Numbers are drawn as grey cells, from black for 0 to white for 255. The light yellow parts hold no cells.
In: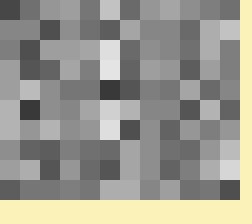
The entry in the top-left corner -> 71
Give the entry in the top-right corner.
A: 112
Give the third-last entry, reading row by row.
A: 112
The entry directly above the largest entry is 222
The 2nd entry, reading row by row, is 112
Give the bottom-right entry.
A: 79
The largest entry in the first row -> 194
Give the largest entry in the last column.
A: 214
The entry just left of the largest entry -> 126
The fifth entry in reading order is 118
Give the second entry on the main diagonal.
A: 134
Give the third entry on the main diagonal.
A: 158
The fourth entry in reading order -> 158
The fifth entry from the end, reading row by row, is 134
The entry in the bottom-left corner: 93
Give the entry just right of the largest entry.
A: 99
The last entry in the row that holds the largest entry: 126

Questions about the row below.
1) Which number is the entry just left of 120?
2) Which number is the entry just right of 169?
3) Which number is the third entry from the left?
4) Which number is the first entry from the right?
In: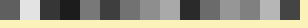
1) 28
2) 42
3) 54
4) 68

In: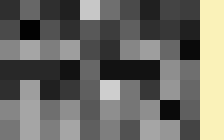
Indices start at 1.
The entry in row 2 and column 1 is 74
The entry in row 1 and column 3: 47
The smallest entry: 2
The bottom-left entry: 118
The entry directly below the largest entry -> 142
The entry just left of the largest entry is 95
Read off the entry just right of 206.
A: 118
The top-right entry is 61
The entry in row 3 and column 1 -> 134
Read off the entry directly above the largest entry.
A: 18
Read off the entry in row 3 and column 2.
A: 165
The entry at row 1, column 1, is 47
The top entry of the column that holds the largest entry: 111
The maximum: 206
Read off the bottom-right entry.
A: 68
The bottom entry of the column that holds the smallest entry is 165
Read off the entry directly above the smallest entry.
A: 103
